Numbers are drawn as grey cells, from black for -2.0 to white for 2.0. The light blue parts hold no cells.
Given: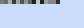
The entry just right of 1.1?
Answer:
-1.5
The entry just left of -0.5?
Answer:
0.3

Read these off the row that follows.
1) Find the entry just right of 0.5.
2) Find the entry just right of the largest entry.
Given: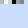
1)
0.1
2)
1.3

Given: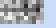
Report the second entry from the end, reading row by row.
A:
1.4
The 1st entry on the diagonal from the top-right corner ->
0.4
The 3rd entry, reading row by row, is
1.0
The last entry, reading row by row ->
1.0
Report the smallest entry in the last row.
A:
-0.4
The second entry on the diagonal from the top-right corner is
-0.8
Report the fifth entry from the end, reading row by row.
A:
0.6
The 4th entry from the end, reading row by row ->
0.4
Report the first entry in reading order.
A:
0.8
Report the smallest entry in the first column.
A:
0.0
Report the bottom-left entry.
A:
0.4

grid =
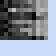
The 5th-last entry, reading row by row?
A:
-1.3
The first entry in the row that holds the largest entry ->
-1.7
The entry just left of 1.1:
0.1
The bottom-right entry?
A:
0.1
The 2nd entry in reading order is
-0.9
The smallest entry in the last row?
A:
-1.9
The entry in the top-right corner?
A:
0.5
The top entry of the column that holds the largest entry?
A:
-0.9
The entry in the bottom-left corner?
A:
-1.1
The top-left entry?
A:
-1.9
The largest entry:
1.1
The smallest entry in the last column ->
-0.1
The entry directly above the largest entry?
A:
-1.3

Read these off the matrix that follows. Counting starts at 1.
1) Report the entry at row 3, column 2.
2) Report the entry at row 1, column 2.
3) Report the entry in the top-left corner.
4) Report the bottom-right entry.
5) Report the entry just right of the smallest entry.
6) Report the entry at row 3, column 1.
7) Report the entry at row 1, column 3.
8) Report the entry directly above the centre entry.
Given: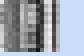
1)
0.1
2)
0.1
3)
1.5
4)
0.9
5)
-0.3
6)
0.7
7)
-0.3
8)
0.9

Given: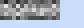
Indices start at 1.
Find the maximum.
1.6
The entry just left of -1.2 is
0.0
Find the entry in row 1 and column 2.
-1.4
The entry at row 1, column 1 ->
-0.4
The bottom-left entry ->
-1.0
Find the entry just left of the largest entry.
0.6
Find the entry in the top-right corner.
-0.2
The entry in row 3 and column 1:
0.4
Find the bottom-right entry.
-0.2
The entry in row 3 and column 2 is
0.4
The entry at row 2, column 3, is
0.4
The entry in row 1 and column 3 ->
-0.2

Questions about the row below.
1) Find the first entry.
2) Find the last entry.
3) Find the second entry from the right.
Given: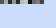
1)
-0.7
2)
-0.9
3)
-0.1

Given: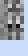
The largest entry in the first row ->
0.9
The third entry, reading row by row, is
0.5
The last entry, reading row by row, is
0.5
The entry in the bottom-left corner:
0.1
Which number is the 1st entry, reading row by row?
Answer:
0.5
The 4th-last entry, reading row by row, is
-0.7
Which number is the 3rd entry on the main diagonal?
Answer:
-0.9
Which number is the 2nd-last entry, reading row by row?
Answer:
-0.7
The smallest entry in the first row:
-0.7

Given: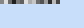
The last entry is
-0.9
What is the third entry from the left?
-0.3
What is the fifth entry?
-0.1
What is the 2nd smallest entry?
-1.3

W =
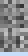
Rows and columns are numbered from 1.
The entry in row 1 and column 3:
-0.6
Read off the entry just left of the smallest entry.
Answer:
-0.8
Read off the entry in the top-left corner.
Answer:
0.2
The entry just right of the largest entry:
-0.4
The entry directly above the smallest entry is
0.6
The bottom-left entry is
0.4
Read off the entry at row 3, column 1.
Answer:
-0.2
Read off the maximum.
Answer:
1.2
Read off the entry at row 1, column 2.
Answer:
0.8
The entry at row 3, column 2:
0.4
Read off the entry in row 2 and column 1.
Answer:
-0.4
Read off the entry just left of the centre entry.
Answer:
0.2
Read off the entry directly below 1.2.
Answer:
0.2
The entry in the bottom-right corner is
0.4
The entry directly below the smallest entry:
0.6
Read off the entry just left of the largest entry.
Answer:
-0.8
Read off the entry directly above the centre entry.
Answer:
0.8
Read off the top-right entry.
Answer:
0.4
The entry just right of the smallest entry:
0.6

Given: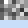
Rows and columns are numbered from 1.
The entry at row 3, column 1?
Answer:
-0.8
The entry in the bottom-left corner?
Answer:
-0.4
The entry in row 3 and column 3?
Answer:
-0.2
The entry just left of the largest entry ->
-0.6
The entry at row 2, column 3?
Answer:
0.2
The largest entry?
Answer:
2.0
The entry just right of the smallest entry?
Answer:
1.2
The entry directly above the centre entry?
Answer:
0.2
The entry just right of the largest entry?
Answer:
0.8

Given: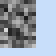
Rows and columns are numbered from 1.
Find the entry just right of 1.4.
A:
-1.4
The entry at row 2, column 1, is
-1.2
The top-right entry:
-0.4
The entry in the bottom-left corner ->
0.6
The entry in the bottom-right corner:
1.0
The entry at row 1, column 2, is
-0.2
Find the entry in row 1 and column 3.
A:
0.2
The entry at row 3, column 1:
-0.6
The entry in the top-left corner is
0.0
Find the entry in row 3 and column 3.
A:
0.6
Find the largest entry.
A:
1.4
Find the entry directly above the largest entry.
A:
-0.8
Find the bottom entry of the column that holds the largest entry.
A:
1.0

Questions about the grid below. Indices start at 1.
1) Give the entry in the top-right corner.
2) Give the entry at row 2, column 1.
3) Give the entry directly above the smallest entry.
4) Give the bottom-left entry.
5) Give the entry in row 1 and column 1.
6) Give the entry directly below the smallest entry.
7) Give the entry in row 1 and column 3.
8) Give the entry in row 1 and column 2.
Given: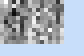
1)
1.0
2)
0.8
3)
-1.6
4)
1.2
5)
1.2
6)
-0.2
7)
0.4
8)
2.0
